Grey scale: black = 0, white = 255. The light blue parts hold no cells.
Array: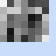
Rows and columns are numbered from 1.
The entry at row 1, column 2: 77
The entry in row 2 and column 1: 180
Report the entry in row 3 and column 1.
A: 192
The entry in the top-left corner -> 244
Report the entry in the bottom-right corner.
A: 232
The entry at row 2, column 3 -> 205
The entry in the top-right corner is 77
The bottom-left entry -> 136
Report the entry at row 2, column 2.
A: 205

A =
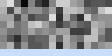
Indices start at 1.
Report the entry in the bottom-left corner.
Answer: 145
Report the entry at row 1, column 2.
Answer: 219
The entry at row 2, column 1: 176
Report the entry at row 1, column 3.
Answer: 100
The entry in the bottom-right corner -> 161
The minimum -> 8
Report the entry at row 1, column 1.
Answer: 191
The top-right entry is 75
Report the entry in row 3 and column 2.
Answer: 161
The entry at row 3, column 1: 161
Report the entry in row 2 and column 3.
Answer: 176

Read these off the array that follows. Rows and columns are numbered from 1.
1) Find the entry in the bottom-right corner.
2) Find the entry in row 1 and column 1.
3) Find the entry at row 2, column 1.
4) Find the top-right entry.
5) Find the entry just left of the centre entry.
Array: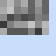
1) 171
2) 156
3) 171
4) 100
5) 100

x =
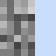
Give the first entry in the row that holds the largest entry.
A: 171
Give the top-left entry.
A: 141
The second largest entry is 196
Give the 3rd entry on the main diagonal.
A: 79
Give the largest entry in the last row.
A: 141
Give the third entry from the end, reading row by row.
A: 95
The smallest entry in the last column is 67
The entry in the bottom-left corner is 126
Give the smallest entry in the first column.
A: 79
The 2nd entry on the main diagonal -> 110
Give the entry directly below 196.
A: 208
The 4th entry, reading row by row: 155

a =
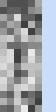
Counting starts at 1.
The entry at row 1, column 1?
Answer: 137
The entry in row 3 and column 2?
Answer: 123
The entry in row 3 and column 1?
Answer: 167
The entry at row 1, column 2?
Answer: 80
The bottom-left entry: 108
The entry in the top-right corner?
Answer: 167
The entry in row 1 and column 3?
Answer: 80
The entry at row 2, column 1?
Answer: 80
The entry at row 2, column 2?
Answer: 96
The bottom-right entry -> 152

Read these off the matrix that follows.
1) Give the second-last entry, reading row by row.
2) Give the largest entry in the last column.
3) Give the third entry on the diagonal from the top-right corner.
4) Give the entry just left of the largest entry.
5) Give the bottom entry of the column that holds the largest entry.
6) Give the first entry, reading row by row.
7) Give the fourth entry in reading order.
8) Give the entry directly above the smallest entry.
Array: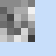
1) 201
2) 241
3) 186
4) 170
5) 59
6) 138
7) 154
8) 124

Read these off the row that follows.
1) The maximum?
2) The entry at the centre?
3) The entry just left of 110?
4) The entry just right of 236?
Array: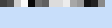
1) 249
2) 220
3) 7
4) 167

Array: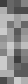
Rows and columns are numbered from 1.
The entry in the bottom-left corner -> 75
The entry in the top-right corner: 131
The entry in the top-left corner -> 62
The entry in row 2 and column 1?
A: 175
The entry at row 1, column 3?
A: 90
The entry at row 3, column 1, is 189

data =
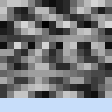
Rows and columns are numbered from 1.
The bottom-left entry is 58
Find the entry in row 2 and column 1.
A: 197
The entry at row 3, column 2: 115
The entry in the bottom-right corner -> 170
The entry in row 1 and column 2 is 197
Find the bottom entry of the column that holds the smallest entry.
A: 14
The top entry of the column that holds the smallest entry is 29
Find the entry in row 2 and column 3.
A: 42
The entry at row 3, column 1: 170
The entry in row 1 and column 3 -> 197
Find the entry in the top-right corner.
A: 144
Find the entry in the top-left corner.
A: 170
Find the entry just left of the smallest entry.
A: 72
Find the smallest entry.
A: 0
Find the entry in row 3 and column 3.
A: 72
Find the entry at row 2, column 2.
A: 115
